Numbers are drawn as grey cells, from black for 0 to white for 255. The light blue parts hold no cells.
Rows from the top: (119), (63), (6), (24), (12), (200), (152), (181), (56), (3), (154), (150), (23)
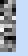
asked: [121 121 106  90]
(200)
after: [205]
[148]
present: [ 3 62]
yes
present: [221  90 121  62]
yes
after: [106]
[90]

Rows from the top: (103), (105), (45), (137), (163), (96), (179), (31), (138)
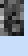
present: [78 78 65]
yes
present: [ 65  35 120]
yes

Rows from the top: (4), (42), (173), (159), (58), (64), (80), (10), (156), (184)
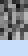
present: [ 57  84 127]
yes
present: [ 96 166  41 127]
yes
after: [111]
[127]
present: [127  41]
yes
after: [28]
[154]

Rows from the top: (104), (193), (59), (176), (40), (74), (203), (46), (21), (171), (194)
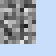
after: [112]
[96]
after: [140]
[84]
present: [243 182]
no
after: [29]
[155]
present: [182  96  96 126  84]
yes
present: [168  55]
yes
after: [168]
[55]

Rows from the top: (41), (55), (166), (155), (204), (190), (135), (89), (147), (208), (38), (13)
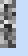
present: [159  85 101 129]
no
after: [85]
[101]
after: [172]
[159]
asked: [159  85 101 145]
(147)

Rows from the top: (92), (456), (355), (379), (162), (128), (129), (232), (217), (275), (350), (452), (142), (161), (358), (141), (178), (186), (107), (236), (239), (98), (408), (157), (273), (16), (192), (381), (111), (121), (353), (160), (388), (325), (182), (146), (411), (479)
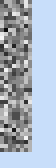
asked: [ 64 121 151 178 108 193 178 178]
(325)
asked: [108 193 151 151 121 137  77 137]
(353)
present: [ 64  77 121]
no
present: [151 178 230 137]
yes
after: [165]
[230]
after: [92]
[178]
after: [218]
[108]

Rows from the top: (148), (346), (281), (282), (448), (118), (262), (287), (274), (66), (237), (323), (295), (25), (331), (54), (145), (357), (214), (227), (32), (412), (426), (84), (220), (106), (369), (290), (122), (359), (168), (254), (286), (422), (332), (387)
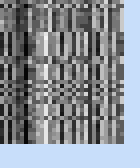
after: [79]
[189]
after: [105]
[213]
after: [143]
[158]
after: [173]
[21]

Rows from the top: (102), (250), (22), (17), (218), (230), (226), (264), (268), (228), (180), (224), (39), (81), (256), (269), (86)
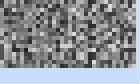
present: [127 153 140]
yes
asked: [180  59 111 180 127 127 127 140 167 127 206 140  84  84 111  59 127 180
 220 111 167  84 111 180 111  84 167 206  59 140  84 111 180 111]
(268)
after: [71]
[111]
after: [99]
[167]
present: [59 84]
yes
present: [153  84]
yes
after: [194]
[111]

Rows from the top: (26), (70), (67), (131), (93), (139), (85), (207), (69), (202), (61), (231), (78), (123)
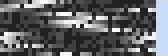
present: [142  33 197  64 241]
yes
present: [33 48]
no
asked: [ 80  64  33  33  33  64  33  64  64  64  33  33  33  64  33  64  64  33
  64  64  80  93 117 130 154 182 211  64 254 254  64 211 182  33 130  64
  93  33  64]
(207)
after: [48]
[227]

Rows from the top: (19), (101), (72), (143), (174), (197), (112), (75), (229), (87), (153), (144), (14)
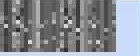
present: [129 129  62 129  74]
no
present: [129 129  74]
no

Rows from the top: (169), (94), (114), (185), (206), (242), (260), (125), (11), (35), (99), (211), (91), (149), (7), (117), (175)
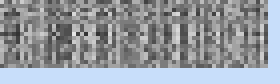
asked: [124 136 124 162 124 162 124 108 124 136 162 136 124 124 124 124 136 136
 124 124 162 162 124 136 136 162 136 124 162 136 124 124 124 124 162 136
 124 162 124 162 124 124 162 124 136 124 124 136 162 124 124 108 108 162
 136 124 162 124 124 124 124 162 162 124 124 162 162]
(242)
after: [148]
[124]
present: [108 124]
yes

